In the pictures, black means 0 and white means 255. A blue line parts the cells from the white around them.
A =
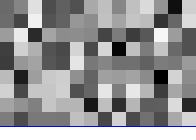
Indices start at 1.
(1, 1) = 106
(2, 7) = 141
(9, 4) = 121
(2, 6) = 151
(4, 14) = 81
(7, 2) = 73
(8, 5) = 181
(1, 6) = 81
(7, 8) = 230
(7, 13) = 167
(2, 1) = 108
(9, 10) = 74
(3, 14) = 82
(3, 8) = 68
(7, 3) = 198
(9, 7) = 176
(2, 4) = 84
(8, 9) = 46
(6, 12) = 0
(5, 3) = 163
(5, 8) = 133
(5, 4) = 86
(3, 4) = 164
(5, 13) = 120
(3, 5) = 140
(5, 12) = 124
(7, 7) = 102
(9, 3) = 121
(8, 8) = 191
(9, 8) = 70
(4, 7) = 74
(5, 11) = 97
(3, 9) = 124
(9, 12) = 77
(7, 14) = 131

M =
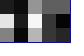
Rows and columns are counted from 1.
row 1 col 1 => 28
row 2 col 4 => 55
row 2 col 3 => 246
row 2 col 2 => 28

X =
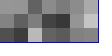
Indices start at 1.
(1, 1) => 150
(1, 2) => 149
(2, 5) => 56
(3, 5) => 91
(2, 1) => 131
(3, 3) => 185

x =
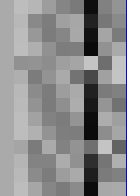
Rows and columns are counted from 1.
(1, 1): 170
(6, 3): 124
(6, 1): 170
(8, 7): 24
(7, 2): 184
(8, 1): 170
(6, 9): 196
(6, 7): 72
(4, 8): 146
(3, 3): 152
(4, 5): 125
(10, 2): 189
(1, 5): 133
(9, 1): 170
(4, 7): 10
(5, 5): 159
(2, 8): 119
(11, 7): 112
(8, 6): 173
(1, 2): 189
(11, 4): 170
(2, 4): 125
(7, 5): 157
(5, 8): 110
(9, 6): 148
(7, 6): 170
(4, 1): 170
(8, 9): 114
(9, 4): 130
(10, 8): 141
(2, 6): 167
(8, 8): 149
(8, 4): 123
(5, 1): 170
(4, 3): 175

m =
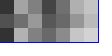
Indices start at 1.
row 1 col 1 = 52
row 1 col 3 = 128
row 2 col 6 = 150
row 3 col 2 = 178
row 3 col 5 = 139
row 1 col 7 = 196
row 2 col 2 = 111

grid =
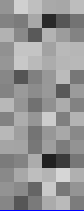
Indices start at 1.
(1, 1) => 148
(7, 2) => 154
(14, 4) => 201
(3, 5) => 156
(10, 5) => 168
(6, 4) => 152
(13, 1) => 137
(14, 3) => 101
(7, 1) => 131
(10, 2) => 159
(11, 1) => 165
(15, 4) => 171
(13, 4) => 180
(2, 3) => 168
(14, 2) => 138
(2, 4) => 41
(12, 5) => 58
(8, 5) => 172
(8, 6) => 130
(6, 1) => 135
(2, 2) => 123
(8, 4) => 144
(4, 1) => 145
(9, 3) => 150
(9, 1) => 130
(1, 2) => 208

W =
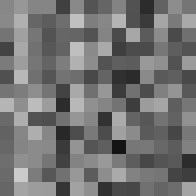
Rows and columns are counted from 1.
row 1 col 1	135
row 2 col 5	110
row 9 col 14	145
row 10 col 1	98
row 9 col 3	82
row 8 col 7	144
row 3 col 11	91
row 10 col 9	161
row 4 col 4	87
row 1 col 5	64
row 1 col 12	98
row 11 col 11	120
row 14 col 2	164
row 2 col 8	135
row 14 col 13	109
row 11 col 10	119
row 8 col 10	61
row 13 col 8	141
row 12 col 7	139
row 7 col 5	67
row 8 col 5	44
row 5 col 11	153
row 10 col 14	120
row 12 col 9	122
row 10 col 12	96
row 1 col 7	84
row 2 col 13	122
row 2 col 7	126
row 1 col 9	131
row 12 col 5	65
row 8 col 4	156
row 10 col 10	139
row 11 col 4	137
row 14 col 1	102
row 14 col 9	73
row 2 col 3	102
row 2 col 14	169
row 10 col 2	134
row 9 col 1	106

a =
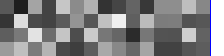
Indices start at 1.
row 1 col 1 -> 88
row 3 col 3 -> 227
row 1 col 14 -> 190
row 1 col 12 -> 142
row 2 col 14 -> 82
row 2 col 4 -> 67
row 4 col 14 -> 85
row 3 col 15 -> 98
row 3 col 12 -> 83
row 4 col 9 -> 136
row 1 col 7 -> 177
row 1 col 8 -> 51
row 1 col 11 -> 56
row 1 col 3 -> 164
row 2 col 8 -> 192
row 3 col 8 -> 119
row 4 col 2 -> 191
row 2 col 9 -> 239
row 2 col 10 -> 95
